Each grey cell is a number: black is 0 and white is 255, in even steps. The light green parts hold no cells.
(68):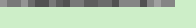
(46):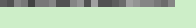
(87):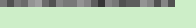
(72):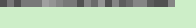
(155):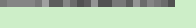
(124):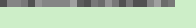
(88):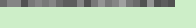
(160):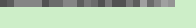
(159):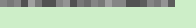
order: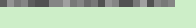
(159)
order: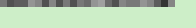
(87)
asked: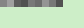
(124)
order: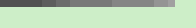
(72)

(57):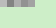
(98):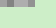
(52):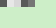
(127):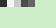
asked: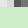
(52)
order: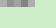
(98)
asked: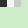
(127)
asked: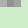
(57)

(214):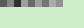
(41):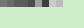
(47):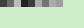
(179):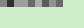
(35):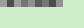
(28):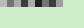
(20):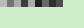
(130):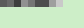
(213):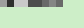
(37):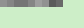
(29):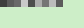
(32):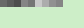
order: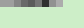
(214)
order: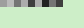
(28)
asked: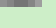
(37)
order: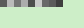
(29)

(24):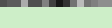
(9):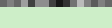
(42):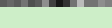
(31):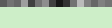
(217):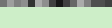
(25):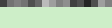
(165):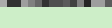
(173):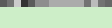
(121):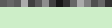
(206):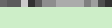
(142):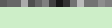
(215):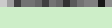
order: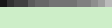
(31)
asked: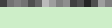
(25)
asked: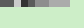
(206)
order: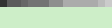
(173)
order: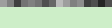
(25)

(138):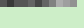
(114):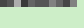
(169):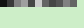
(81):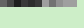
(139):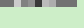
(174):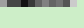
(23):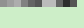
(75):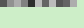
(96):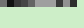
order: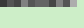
(114)
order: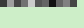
(174)
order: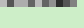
(75)
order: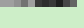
(81)
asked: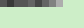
(138)

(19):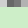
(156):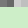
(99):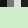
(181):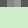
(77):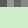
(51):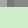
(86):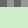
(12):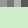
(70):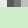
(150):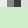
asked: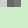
(19)
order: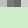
(156)
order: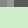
(181)

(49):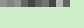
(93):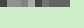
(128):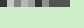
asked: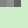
(49)
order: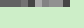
(93)
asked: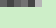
(49)

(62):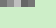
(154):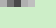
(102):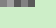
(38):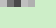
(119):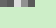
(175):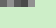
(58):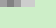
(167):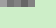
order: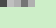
(154)
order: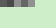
(175)
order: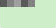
(102)
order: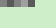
(102)
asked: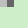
(62)

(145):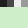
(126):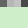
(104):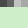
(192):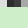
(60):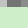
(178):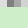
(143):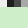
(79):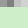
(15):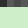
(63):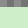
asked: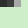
(192)
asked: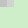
(79)
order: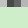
(126)
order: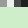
(145)
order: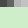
(126)
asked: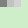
(79)

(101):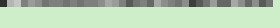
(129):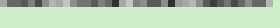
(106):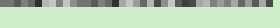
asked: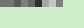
(129)
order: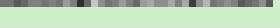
(101)
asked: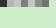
(106)

